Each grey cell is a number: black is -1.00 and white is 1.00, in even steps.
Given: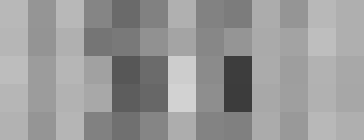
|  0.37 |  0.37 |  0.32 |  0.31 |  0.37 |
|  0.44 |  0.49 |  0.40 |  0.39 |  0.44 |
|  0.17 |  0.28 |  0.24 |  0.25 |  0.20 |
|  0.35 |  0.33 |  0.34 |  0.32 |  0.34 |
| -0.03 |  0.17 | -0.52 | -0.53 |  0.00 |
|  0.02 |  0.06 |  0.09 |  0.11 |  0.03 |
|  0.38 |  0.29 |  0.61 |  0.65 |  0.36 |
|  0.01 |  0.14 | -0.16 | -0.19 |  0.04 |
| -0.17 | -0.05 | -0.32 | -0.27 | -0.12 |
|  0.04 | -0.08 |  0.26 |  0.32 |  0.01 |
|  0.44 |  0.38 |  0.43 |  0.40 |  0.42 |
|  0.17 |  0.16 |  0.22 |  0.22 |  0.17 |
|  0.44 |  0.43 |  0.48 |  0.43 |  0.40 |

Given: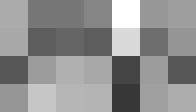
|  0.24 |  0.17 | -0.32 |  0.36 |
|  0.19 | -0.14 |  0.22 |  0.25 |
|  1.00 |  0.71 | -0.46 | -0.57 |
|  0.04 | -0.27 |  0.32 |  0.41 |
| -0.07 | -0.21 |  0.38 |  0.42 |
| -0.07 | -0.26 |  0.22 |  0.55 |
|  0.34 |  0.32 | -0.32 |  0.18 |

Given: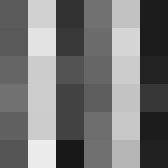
| -0.79 | -0.79 | -0.73 | -0.57 | -0.78 | -0.74 |
|  0.52 |  0.68 |  0.60 |  0.54 |  0.56 |  0.42 |
| -0.11 | -0.15 | -0.20 | -0.26 | -0.14 | -0.12 |
| -0.61 | -0.56 | -0.35 | -0.48 | -0.48 | -0.82 |
|  0.64 |  0.78 |  0.60 |  0.61 |  0.59 |  0.85 |
| -0.29 | -0.30 | -0.21 | -0.11 | -0.24 | -0.33 |

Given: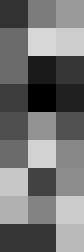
|  0.21 |  0.61 | -0.58 | -0.75 | -0.37 |  0.06 |  0.10 |  0.60 |  0.45 |
| -0.03 |  0.69 | -0.80 | -1.00 |  0.15 |  0.65 | -0.48 |  0.03 | -0.58 |
| -0.61 | -0.16 | -0.16 | -0.53 | -0.38 | -0.16 |  0.56 |  0.39 | -0.58 |

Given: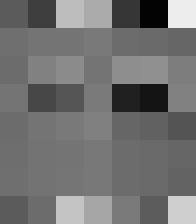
|  0.86 | -0.20 | -0.02 |  0.01 | -0.34 | -0.20 | -0.22 |  0.62 |
| -0.98 | -0.17 |  0.13 | -0.84 | -0.24 | -0.18 | -0.18 | -0.28 |
| -0.58 | -0.15 |  0.11 | -0.75 | -0.20 | -0.15 | -0.15 | -0.04 |
|  0.34 | -0.05 | -0.09 | -0.04 |  0.00 | -0.06 | -0.06 |  0.30 |
|  0.48 | -0.09 |  0.09 | -0.33 | -0.05 | -0.09 | -0.08 |  0.53 |
| -0.51 | -0.09 |  0.01 | -0.44 | -0.09 | -0.10 | -0.10 | -0.15 |
| -0.29 | -0.13 | -0.15 | -0.09 | -0.15 | -0.14 | -0.13 | -0.29 |

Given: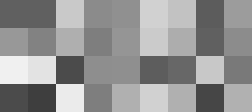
|  0.22 |  0.10 | -0.05 |  0.39 |
| -0.28 | -0.25 |  0.57 | -0.45 |
|  0.52 |  0.36 | -0.19 |  0.38 |
|  0.64 |  0.59 | -0.27 |  0.64 |
|  0.13 |  0.17 |  0.12 |  0.38 |
|  0.09 | -0.01 |  0.11 | -0.01 |
|  0.58 |  0.37 | -0.41 |  0.84 |
| -0.25 |  0.02 |  0.78 | -0.51 |
| -0.25 |  0.19 |  0.88 | -0.41 |

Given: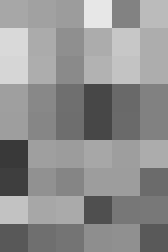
|  0.47 |  0.36 |  0.36 |  0.01 |  0.01 |  0.35 | -0.16 | -0.06 | -0.30 |
|  0.02 |  0.56 |  0.53 | -0.18 | -0.17 |  0.24 |  0.23 | -0.07 |  0.13 |
|  0.81 |  0.35 |  0.40 | -0.44 | -0.44 |  0.31 |  0.23 | -0.38 |  0.11 |
|  0.22 |  0.12 |  0.08 | -0.13 | -0.14 |  0.22 |  0.04 |  0.33 | -0.09 |
|  0.26 |  0.34 |  0.36 |  0.07 |  0.05 |  0.25 |  0.14 |  0.31 | -0.13 |
|  0.31 |  0.70 |  0.68 |  0.25 |  0.24 | -0.55 | -0.51 |  0.52 | -0.31 |
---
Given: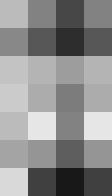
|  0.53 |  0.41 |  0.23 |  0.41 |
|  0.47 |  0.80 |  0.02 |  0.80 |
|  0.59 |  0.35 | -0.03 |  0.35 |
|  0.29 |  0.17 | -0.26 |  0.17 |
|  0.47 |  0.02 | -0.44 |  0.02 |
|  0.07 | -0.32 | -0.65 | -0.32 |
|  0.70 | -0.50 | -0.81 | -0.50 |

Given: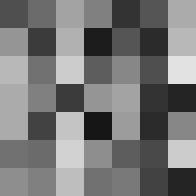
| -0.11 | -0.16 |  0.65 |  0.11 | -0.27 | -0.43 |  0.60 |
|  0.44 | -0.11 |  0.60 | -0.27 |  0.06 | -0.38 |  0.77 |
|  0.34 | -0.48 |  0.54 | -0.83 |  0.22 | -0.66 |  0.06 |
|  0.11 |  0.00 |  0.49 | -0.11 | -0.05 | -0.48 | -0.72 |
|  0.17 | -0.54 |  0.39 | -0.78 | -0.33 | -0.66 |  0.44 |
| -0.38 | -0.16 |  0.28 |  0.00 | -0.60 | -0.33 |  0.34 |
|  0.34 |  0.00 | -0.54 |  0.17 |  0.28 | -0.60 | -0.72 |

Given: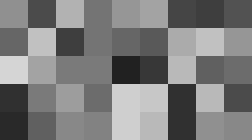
|  0.13 | -0.41 |  0.40 | -0.09 |  0.18 |  0.28 | -0.46 | -0.51 | -0.36 |
| -0.62 | -0.04 |  0.23 | -0.15 |  0.62 |  0.56 | -0.62 |  0.45 | -0.41 |
| -0.68 | -0.25 |  0.07 |  0.02 |  0.62 |  0.45 | -0.62 |  0.13 |  0.07 |
|  0.67 |  0.28 | -0.04 | -0.04 | -0.74 | -0.57 |  0.45 | -0.25 | -0.15 |
| -0.20 |  0.51 | -0.51 | -0.09 | -0.20 | -0.30 |  0.34 |  0.51 |  0.18 |

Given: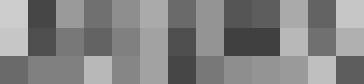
|  0.60 | -0.45 |  0.21 | -0.12 |  0.11 |  0.33 | -0.17 |  0.16 | -0.33 | -0.27 |  0.33 | -0.22 |  0.55 |
| -0.17 |  0.00 |  0.00 |  0.44 |  0.05 |  0.27 | -0.45 | -0.06 |  0.11 |  0.16 |  0.21 |  0.50 | -0.27 |
|  0.55 | -0.39 | -0.06 | -0.22 |  0.00 |  0.27 | -0.39 |  0.16 | -0.50 | -0.50 |  0.44 | -0.12 |  0.38 |

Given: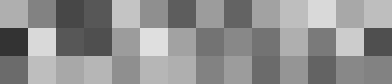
| -0.16 |  0.49 |  0.32 |  0.43 |  0.12 |  0.43 |  0.37 |  0.02 |  0.22 | -0.16 |  0.17 | -0.22 |  0.07 |  0.02 |
| -0.60 |  0.70 | -0.32 | -0.38 |  0.22 |  0.75 |  0.27 | -0.10 |  0.07 | -0.10 |  0.37 | -0.04 |  0.60 | -0.38 |
|  0.37 |  0.02 | -0.44 | -0.32 |  0.54 |  0.12 | -0.27 |  0.22 | -0.22 |  0.27 |  0.49 |  0.70 |  0.32 |  0.49 |

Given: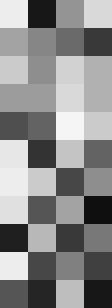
| -0.38 | -0.22 |  0.92 |  0.59 |
|  0.22 |  0.22 |  0.70 |  0.39 |
|  0.59 |  0.11 |  0.65 |  0.39 |
|  0.81 | -0.60 |  0.54 | -0.22 |
| -0.33 | -0.71 |  0.49 | -0.82 |
|  0.76 | -0.33 |  0.28 | -0.88 |
|  0.86 | -0.82 |  0.16 |  0.70 |
|  0.86 | -0.44 |  0.00 | -0.50 |
|  0.28 |  0.05 | -0.17 | -0.55 |
|  0.86 |  0.59 | -0.44 |  0.11 |
| -0.76 |  0.44 | -0.55 | -0.06 |

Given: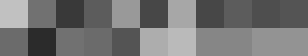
| -0.16 | -0.66 | -0.11 | -0.16 | -0.34 |  0.36 |  0.46 |  0.05 |  0.05 |  0.15 |  0.15 |
|  0.51 | -0.11 | -0.55 | -0.28 |  0.20 | -0.44 |  0.31 | -0.44 | -0.28 | -0.39 | -0.34 |
